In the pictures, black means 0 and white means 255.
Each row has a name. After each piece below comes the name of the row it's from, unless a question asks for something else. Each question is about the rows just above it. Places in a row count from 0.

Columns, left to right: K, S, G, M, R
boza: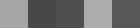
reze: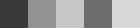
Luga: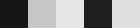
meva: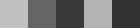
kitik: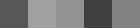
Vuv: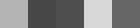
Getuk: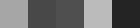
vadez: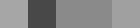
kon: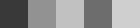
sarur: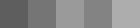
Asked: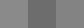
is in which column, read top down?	M
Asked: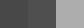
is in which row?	boza

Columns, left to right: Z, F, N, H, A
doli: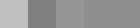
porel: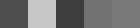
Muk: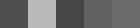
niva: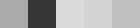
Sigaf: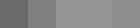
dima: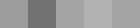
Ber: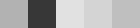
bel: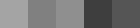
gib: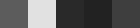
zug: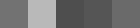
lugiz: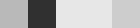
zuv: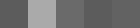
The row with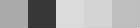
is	niva
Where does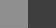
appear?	bel
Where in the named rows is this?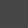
Muk, 2
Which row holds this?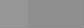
doli
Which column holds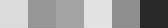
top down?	N
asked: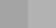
dima
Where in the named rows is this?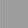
dima, 0

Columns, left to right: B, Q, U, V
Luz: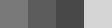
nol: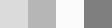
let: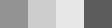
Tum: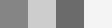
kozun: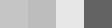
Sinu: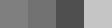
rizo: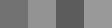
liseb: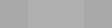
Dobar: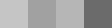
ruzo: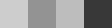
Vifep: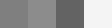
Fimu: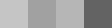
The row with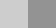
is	ruzo
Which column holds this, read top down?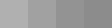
Q
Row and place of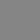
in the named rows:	Tum, 0
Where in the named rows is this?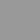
rizo, 3
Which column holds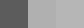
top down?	U
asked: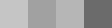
Dobar

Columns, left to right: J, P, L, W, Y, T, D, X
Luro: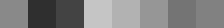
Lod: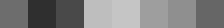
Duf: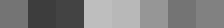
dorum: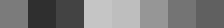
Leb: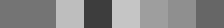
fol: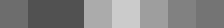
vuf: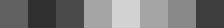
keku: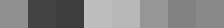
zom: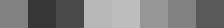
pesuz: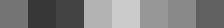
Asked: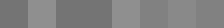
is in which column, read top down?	D
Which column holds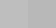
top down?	W
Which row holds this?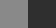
Luro
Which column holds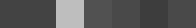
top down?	L
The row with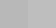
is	zom
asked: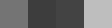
Duf
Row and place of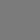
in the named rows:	dorum, 0

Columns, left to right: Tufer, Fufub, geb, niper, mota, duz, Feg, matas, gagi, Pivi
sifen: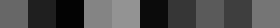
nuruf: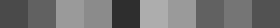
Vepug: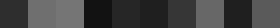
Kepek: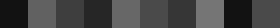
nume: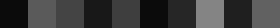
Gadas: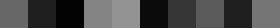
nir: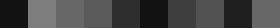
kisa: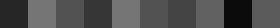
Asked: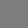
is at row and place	nir, 1
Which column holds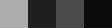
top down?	duz
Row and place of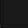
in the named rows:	nume, 3
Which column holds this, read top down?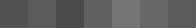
Pivi
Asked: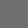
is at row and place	Vepug, 1

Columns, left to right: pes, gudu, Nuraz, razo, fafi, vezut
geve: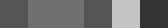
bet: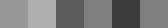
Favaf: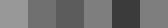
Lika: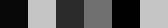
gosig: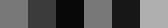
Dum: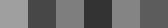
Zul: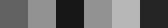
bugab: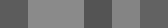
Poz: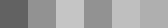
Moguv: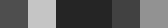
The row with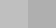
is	Poz
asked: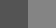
bugab
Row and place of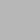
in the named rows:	Zul, 4
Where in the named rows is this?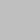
Poz, 4

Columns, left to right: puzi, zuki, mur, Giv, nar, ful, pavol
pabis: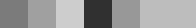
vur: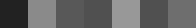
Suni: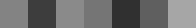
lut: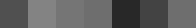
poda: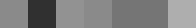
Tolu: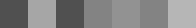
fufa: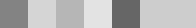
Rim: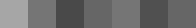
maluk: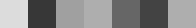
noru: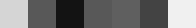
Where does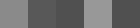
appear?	vur
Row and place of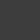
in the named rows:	Suni, 1
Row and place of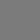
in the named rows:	pabis, 0
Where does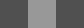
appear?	vur

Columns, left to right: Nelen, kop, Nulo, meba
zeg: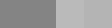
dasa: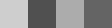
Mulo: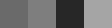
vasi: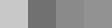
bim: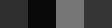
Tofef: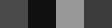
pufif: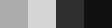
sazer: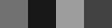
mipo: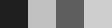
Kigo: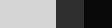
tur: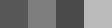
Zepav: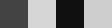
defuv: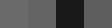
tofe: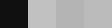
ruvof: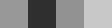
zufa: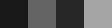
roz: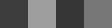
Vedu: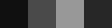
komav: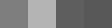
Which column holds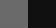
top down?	Nelen
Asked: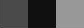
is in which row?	Tofef

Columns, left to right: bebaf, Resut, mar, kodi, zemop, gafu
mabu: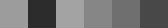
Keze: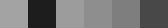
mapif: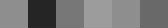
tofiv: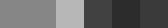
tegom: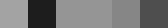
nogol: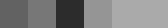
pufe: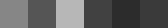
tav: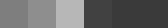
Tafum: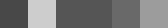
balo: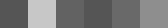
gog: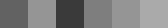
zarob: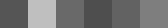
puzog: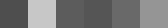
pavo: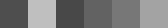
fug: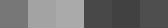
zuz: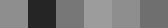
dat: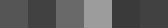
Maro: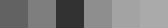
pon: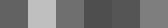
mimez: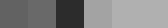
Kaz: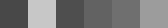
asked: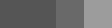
Tafum
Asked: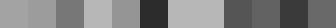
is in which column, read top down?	mar
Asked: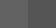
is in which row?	balo
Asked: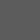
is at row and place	puzog, 2
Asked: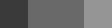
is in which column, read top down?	zemop
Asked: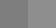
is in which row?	tav
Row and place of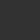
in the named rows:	Maro, 2

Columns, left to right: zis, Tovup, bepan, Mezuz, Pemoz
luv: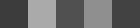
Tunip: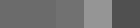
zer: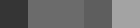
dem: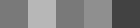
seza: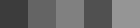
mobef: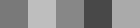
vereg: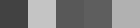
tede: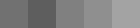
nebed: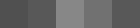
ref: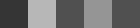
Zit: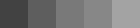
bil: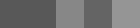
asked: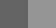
bil
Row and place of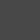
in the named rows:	mobef, 3
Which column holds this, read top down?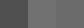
bepan

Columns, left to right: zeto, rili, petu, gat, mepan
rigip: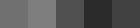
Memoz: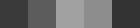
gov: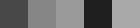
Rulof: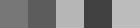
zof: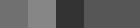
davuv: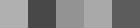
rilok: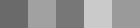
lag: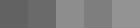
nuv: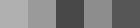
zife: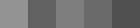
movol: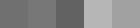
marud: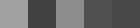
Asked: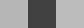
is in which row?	Rulof
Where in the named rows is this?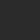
rigip, 3
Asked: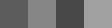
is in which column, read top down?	rili

